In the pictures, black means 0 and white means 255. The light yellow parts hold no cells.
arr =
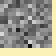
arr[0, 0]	106
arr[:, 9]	[108, 89, 126, 87, 138, 175, 115, 125, 173, 155, 110, 203]
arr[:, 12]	[126, 109, 124, 138, 165, 110, 148, 138, 107, 156, 125, 159]
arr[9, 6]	146
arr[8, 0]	215
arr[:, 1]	[142, 191, 108, 112, 86, 72, 138, 159, 155, 153, 130, 152]
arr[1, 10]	131
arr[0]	[106, 142, 161, 104, 65, 131, 97, 104, 134, 108, 106, 148, 126]
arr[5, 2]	191
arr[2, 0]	179
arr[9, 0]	131
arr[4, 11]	140
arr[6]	[165, 138, 149, 167, 131, 160, 114, 112, 94, 115, 62, 84, 148]
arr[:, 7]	[104, 193, 101, 119, 212, 89, 112, 89, 106, 132, 210, 16]
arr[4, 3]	120
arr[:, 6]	[97, 129, 133, 137, 130, 163, 114, 131, 54, 146, 59, 149]
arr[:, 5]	[131, 116, 135, 170, 74, 187, 160, 112, 143, 90, 111, 118]
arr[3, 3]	141
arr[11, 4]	143
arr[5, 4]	106
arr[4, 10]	82
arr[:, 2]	[161, 81, 121, 145, 134, 191, 149, 83, 124, 160, 166, 150]

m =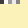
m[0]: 61
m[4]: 131

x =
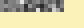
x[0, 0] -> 136
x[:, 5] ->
[225, 135, 130]
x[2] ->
[133, 89, 119, 140, 90, 130, 59, 91, 82, 219, 71, 116, 77, 205, 162, 86]
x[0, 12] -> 101
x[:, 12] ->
[101, 148, 77]
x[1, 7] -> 152
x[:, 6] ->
[124, 43, 59]
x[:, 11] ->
[134, 97, 116]
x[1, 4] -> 123
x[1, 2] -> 130
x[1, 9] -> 72

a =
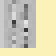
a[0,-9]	203
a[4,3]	218
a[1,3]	202
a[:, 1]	[183, 183, 183, 185, 185, 181, 182, 186, 181, 182, 187, 186]
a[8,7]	178
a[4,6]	123
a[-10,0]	203
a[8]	[203, 181, 177, 164, 184, 193, 208, 178, 184]
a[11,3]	207
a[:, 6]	[189, 101, 125, 134, 123, 229, 213, 55, 208, 122, 155, 84]
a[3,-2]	185
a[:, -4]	[188, 187, 188, 163, 164, 189, 187, 176, 193, 183, 190, 167]
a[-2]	[203, 187, 181, 144, 185, 190, 155, 178, 181]
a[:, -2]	[188, 181, 181, 185, 185, 185, 187, 180, 178, 185, 178, 184]
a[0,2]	187
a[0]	[203, 183, 187, 144, 176, 188, 189, 188, 184]
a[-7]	[203, 181, 189, 60, 186, 189, 229, 185, 181]
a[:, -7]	[187, 163, 163, 177, 177, 189, 189, 177, 177, 168, 181, 176]
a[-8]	[203, 185, 177, 218, 183, 164, 123, 185, 184]
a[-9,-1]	183
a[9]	[203, 182, 168, 211, 188, 183, 122, 185, 183]
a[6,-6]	113
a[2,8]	185
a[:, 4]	[176, 189, 189, 182, 183, 186, 178, 186, 184, 188, 185, 185]
